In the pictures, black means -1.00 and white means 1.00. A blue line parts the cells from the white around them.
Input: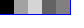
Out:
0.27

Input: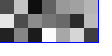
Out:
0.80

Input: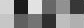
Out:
0.66

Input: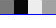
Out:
0.27

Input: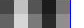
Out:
0.51

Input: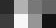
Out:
0.40

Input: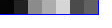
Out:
0.36

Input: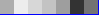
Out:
0.69
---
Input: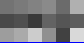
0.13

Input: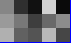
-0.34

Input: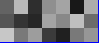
-0.75

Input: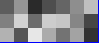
-0.10

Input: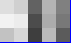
-0.51

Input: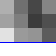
0.21

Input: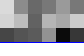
0.15
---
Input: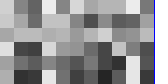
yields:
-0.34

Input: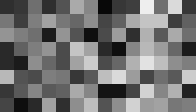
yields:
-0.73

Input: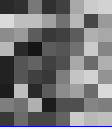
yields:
-0.01

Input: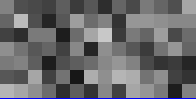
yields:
-0.60

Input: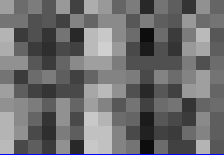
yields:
-0.26

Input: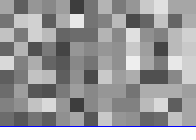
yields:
0.30
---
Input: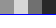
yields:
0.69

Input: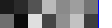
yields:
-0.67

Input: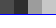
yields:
-0.64

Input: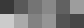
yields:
-0.30

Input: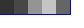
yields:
-0.44

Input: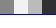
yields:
0.90

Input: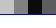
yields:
0.00

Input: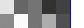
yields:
-0.20

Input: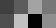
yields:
-0.28

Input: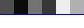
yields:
-0.91
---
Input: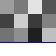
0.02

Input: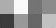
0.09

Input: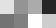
-0.70

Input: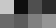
-0.67

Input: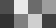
0.23

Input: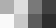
-0.49

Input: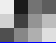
0.48
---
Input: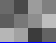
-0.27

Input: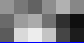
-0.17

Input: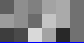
0.22

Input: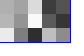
0.43

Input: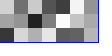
0.28

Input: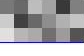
0.60
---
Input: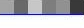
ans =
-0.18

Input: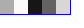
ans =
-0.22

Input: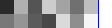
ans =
-0.44

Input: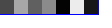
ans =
-0.82

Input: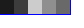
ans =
-0.53

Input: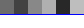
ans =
-0.48

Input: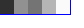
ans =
-0.09

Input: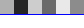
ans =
-0.17

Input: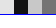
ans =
-0.09
